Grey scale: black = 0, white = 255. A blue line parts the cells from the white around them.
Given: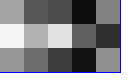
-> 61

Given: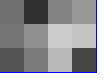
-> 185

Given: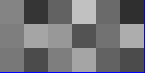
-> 126

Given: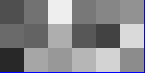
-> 152

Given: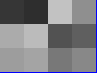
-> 120

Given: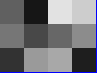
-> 168

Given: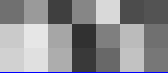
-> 173

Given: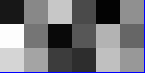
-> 60
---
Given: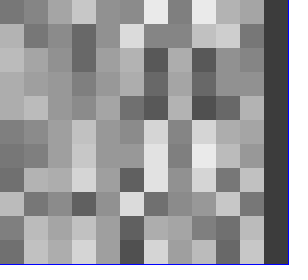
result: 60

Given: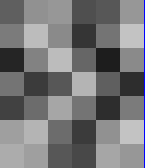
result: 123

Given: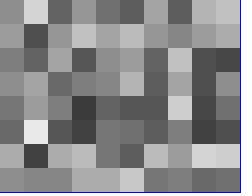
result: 79

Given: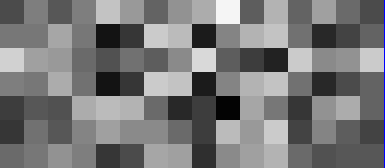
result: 99

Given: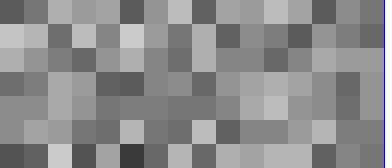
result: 147

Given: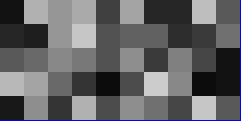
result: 18

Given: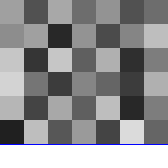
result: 176
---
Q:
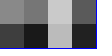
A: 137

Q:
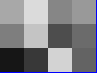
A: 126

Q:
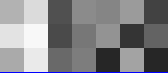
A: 227

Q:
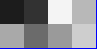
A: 28

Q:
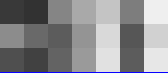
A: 140

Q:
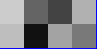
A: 204

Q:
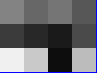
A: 59

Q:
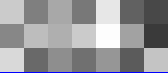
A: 135
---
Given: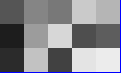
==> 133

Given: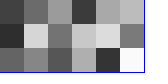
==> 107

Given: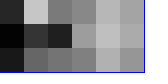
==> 198

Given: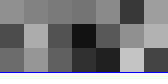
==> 129

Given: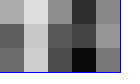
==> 221

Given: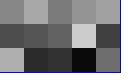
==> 168

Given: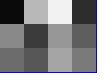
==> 184

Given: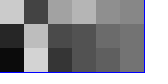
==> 67
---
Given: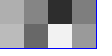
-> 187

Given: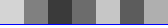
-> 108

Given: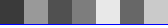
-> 125

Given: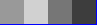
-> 153

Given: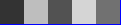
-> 190

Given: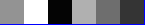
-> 4

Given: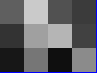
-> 23

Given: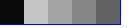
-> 198

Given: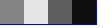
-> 132

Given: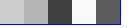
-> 181
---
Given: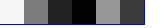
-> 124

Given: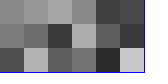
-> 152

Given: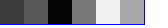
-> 87

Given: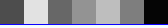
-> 225

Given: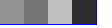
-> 117

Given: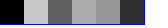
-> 200
